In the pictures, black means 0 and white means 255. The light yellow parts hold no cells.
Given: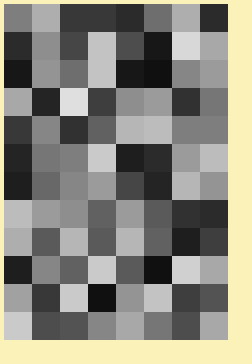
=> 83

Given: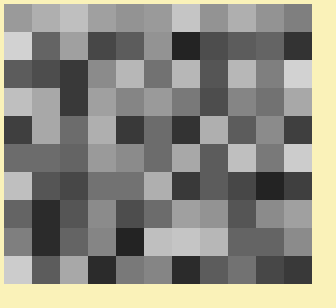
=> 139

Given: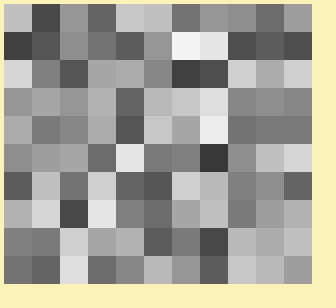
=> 192

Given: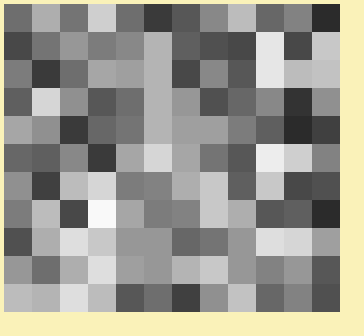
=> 87

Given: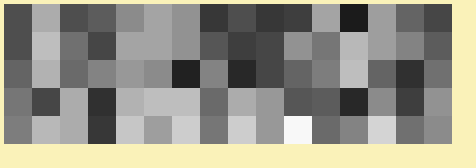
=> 146

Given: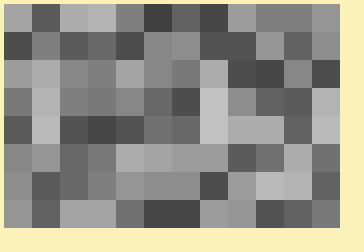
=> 98
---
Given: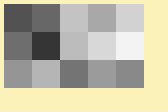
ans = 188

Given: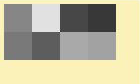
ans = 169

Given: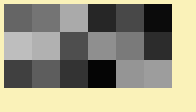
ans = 78

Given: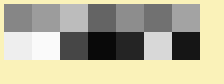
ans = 70

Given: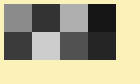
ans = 81

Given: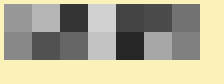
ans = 102

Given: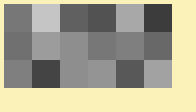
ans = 142

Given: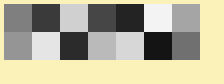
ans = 43

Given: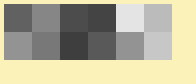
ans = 62
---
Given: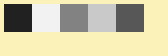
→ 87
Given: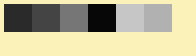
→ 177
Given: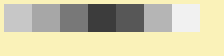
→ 241
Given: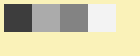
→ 243
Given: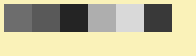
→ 57
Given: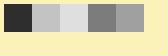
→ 160
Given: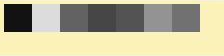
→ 113
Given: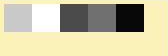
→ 8
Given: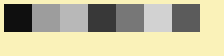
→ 91
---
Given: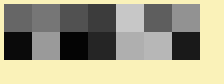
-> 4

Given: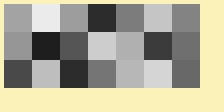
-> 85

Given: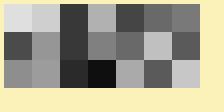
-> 56

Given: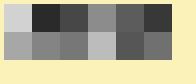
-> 119

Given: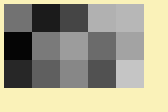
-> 156

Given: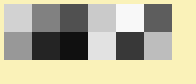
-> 16

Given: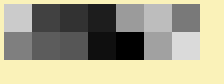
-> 86

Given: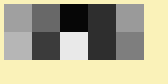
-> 233
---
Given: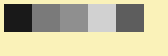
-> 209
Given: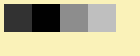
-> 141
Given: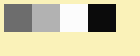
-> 252
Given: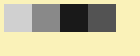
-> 25
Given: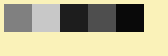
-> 78
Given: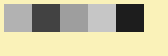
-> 198
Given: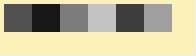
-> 61
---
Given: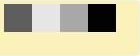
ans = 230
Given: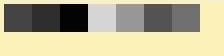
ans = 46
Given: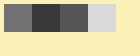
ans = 58
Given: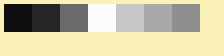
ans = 37
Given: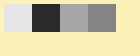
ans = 42
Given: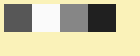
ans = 250
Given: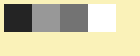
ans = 152
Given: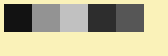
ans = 147
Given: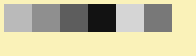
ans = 143
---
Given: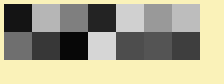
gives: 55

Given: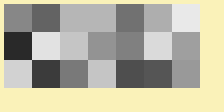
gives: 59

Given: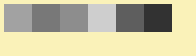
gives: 120

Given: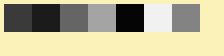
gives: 27

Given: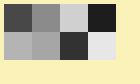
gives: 166

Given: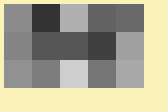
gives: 125

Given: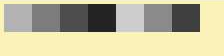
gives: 124
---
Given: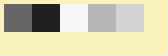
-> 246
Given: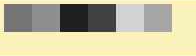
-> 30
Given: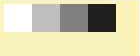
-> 128
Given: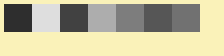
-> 65
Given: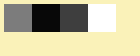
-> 62
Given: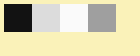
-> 250
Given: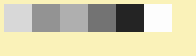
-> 175
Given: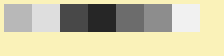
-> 72
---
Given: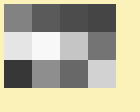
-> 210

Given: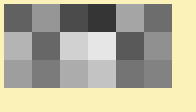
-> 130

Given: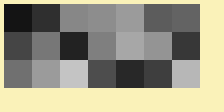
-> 183

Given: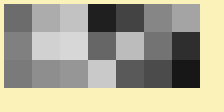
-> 23

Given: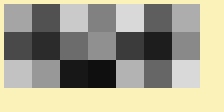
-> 217

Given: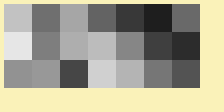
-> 83

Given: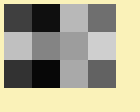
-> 98

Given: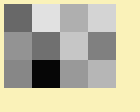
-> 182

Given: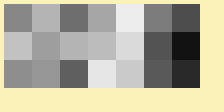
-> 41

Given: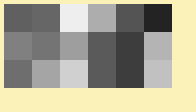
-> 193
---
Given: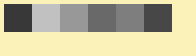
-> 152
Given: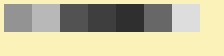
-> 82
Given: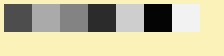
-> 131
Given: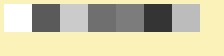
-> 203
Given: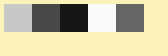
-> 21
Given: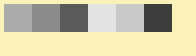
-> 90
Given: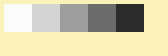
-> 158
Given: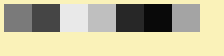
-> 233
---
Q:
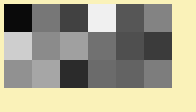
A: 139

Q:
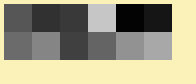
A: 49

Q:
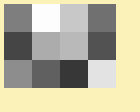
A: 172

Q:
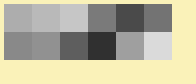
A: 185

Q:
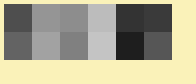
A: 149

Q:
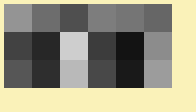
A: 39

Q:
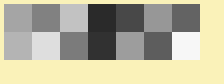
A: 129

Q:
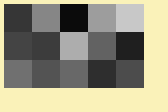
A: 60
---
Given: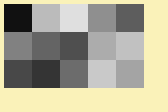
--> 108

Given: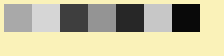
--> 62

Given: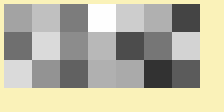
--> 97

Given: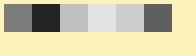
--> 192

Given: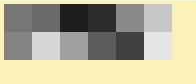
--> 159

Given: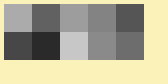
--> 199
